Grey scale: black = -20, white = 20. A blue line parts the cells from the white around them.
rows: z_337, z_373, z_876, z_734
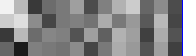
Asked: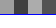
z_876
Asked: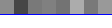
z_373

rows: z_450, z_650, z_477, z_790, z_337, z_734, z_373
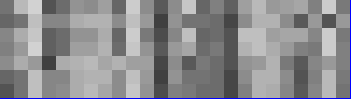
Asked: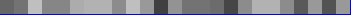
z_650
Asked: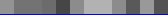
z_650
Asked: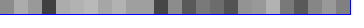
z_337
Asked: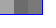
z_790

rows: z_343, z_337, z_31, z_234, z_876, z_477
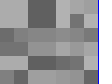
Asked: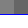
z_477
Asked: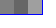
z_477
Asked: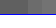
z_876
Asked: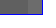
z_876

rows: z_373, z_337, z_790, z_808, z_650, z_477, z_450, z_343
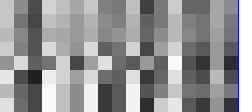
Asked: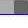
z_790
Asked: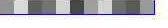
z_808
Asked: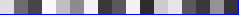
z_343
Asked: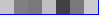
z_373

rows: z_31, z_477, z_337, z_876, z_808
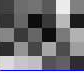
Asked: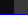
z_477
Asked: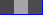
z_876
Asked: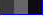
z_337

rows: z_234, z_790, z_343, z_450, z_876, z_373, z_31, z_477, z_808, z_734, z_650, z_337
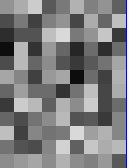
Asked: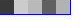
z_477
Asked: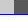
z_234
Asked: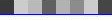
z_477
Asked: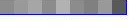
z_337
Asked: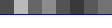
z_876
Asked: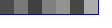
z_790
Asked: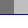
z_31

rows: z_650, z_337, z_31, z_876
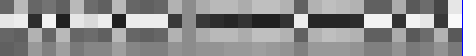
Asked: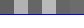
z_31
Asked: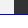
z_337
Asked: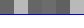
z_31
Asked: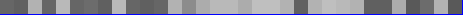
z_31

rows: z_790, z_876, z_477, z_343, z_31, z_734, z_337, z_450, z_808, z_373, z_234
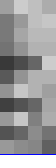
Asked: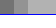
z_343

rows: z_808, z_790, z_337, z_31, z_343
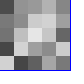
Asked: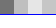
z_337
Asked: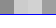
z_790
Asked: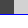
z_31
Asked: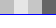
z_337

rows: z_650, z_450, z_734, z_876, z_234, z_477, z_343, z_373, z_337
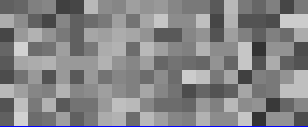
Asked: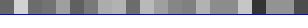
z_876
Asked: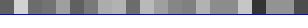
z_337

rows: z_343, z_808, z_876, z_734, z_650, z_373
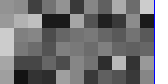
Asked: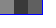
z_373
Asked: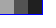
z_808
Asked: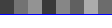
z_343
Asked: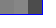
z_876

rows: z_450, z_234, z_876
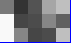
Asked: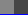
z_876
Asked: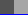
z_450
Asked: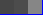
z_234
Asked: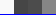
z_234
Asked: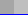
z_450

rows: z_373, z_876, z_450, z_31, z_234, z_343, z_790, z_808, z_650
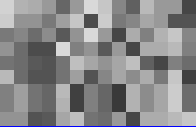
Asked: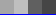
z_234
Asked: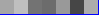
z_650
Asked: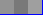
z_876
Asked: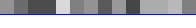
z_31
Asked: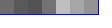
z_234
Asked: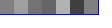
z_808

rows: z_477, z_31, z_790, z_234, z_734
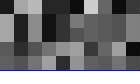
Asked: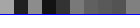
z_31
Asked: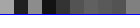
z_790
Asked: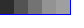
z_234

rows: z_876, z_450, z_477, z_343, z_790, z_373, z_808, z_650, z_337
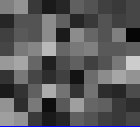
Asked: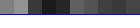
z_876
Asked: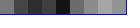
z_373
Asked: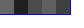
z_790
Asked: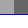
z_790
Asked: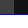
z_373

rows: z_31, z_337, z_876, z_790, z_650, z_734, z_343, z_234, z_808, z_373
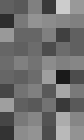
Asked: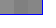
z_650
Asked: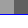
z_234
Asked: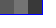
z_234
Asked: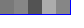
z_808
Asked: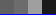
z_734
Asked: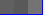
z_234

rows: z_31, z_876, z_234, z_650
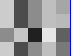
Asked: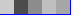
z_31
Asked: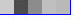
z_876
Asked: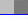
z_650
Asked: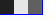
z_234

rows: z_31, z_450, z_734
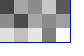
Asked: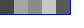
z_31
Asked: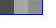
z_450
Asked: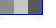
z_31
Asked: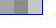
z_31
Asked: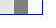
z_734
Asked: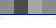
z_450
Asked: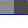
z_450

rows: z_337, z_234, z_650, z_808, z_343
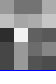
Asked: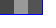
z_343
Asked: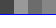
z_808
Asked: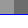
z_808
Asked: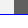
z_650

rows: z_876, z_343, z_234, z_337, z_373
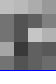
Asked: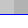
z_234
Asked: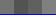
z_343
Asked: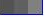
z_343
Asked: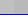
z_876

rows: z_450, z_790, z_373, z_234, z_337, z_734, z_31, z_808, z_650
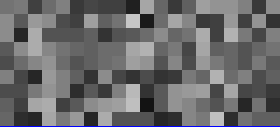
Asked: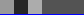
z_650
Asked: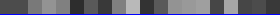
z_31
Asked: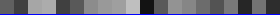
z_808
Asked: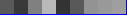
z_31
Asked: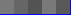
z_337
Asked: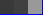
z_790
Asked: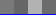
z_734

